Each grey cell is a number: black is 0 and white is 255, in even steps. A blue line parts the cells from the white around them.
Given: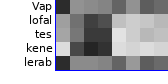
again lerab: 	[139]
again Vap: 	[146]

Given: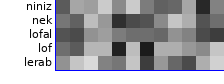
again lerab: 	[197]
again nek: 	[83]

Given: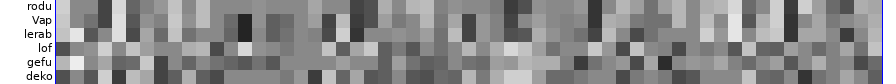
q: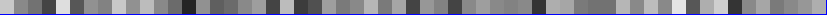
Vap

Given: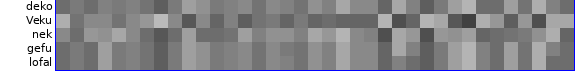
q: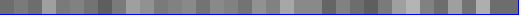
lofal
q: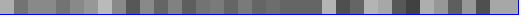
Veku

